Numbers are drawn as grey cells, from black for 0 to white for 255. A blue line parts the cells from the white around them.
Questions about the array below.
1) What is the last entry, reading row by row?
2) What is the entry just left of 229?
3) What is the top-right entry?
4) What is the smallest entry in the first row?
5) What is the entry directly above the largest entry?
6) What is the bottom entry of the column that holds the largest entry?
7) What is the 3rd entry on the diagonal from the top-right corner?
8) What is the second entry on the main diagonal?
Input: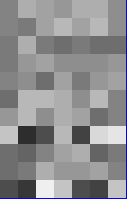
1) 196
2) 217
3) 142
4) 131
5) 174
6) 239
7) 122
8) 122
